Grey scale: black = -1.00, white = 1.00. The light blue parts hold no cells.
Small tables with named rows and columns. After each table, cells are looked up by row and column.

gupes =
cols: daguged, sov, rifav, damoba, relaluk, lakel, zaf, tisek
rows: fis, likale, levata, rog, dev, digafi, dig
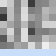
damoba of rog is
0.45
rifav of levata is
0.13
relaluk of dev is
-0.44
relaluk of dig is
0.71
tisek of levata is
0.18
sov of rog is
0.29
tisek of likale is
0.33
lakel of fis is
0.03
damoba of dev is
0.73
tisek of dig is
0.64
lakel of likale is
0.07
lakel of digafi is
0.08
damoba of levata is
0.73
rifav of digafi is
0.08
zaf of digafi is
0.50
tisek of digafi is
0.35
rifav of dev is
0.01
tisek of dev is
0.10
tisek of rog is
0.65
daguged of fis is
0.72

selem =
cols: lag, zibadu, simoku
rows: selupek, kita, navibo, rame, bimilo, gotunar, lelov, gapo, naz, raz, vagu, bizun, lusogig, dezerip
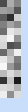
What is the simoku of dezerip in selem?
0.73
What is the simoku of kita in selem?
-0.33
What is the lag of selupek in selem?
-0.40
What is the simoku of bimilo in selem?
0.68
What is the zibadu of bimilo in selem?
0.81
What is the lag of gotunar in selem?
0.75
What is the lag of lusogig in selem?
0.72
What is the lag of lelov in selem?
0.68
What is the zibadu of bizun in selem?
0.54
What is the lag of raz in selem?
0.94
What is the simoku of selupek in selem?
0.04
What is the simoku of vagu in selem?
0.51
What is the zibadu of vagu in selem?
0.72

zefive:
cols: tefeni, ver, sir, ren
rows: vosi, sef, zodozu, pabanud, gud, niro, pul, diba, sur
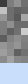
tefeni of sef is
0.52
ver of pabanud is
0.13
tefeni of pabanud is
-0.01
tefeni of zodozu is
0.18
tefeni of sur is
0.08
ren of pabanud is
-0.16
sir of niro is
0.11
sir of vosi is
0.14
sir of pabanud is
-0.15
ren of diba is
-0.11
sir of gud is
-0.11
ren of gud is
0.59
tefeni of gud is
-0.02
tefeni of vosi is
-0.53
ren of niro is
0.01
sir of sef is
-0.24
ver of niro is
0.01
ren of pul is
-0.02
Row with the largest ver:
sur

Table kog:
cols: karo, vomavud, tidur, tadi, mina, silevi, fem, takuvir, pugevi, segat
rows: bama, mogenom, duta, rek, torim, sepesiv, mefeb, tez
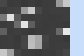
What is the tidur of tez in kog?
-0.47
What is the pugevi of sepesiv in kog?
-0.53
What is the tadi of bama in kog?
-0.56
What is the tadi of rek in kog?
0.78
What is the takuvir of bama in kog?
-0.52
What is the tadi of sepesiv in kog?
-0.47
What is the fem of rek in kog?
-0.54
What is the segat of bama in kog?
0.56
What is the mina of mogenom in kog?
0.57
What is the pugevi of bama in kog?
0.20
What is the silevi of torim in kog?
-0.54
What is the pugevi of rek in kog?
-0.54
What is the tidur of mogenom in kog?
-0.48

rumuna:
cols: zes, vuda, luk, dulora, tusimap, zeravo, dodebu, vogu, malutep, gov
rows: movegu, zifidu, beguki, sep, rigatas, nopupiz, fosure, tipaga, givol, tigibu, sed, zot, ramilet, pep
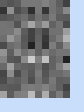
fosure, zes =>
-0.41
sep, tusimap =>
0.30
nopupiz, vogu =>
-0.18
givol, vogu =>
-0.23
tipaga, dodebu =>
-0.03
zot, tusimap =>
-0.38
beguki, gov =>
-0.29
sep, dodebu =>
0.21
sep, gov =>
-0.42
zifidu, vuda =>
0.13
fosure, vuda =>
-0.15
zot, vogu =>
-0.06
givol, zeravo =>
0.00
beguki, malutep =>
-0.27

